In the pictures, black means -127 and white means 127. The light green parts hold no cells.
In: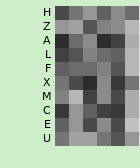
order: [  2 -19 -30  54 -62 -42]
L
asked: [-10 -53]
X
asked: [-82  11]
X

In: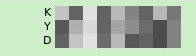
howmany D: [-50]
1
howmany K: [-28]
3
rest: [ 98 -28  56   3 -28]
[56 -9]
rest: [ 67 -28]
[ 98 -28  56   3 -28  56  -9]

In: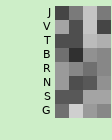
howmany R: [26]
1
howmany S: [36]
2
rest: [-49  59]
[47]
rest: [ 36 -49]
[ 68 -58]
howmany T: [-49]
2
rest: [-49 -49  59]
[47]

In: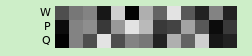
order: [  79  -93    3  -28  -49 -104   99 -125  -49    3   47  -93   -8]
Q
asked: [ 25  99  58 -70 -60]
P
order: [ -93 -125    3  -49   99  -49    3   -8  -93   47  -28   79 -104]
Q
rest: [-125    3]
[ -49   99  -49    3   -8  -93   47  -28   79 -104  -93]

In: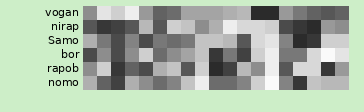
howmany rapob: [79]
2
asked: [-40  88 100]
Samo
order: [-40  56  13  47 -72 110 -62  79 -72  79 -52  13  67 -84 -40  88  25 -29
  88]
rapob
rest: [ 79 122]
[  3 -72  67  56  56]

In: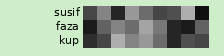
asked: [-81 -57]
kup
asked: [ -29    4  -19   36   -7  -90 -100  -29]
faza
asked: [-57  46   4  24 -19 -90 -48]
kup
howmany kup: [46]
1
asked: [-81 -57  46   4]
kup

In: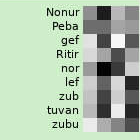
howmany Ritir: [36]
2
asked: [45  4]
zubu
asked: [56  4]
Nonur
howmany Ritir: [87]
1

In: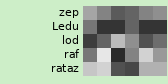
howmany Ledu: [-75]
4
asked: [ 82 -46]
rataz
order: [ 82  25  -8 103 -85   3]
raf

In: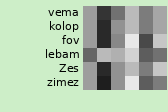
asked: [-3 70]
Zes
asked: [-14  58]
vema
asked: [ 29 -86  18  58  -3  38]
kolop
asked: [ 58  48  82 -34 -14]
lebam

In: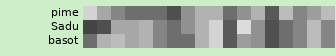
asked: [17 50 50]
pime
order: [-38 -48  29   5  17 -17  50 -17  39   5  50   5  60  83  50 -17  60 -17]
basot

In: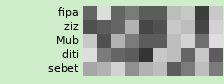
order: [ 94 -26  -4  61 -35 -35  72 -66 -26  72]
fipa
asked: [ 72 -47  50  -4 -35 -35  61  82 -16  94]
Mub
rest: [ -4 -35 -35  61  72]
[-66  72]

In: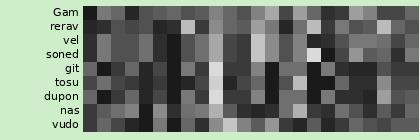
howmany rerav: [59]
3
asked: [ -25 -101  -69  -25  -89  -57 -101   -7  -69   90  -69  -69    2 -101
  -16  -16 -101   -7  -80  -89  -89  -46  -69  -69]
git
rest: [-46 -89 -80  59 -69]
[ 11 -25 -36  30  -7 -89 -16  59 -69  -7 -46 -36  59 -25 -46]

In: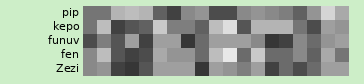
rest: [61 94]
[-42  52  52  52 -10 -51  31  20]
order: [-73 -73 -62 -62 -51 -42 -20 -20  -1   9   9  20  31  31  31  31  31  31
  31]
funuv
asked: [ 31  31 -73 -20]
funuv
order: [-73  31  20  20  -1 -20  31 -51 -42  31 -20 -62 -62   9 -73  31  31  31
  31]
Zezi

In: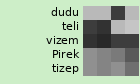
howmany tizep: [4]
1
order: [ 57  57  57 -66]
dudu
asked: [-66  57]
dudu
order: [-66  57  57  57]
dudu
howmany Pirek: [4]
1
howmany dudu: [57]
3

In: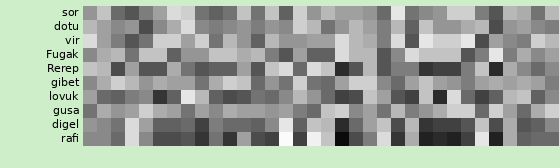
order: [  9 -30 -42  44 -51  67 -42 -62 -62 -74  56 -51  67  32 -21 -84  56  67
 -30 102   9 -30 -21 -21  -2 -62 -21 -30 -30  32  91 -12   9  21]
digel
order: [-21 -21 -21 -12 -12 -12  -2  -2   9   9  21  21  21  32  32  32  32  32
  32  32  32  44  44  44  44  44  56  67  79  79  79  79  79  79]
gusa
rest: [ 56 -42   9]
[ 91  67  67  67 -42  -2 102  -2  44   9  32]

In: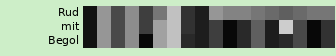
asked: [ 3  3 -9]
Rud
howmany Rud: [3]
2
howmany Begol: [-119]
3

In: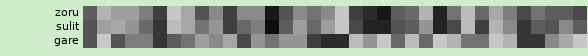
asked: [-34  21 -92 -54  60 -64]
sulit
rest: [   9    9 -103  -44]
[   9  -12    9   71  -64  -83 -103  -34  -22   51  -92  -12   60  -22
   39   -2  -54  -12  -34  -34  -54]
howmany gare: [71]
5
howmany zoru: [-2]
2

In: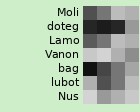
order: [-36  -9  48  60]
Lamo
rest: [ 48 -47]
[-9 60]
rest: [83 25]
[48 72]
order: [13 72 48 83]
Vanon
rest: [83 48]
[13]

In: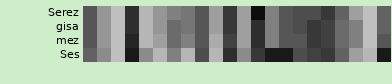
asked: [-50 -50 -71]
Serez
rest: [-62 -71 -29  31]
[  54 -102]
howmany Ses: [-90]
0

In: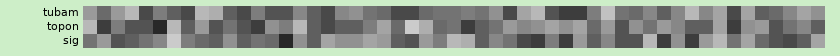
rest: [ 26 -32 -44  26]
[ -2  56  46 -32   7 -12 -54 -66  -2 -66  26 -32   7 -44 -44  56 -66  17
 -66  26  56 -12  36 -21 -44 -54 -32  36]
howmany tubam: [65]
1
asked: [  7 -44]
sig
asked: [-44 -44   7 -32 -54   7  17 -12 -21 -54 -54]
tubam
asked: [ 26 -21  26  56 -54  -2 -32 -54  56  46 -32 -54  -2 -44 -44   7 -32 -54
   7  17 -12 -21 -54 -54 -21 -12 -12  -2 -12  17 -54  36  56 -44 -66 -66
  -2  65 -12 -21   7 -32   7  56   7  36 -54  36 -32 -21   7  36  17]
tubam
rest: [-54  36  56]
[-44 -66 -66  -2  65 -12 -21   7 -32   7  56   7  36 -54  36 -32 -21   7
  36  17]
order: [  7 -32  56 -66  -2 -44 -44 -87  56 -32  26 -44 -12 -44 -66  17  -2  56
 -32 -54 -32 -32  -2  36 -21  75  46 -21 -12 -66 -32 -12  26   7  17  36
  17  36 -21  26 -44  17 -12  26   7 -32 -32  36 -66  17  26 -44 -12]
topon

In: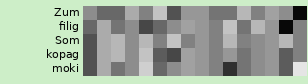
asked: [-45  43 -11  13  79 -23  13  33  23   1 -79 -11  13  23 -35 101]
moki
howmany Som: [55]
4
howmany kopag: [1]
2
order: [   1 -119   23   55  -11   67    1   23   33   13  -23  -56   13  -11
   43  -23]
filig
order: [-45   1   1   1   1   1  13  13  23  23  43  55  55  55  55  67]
Som

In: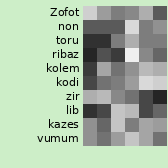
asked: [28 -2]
Zofot
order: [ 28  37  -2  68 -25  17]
kazes
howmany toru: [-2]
3

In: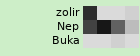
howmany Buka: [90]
3
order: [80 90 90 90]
Buka
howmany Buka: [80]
1

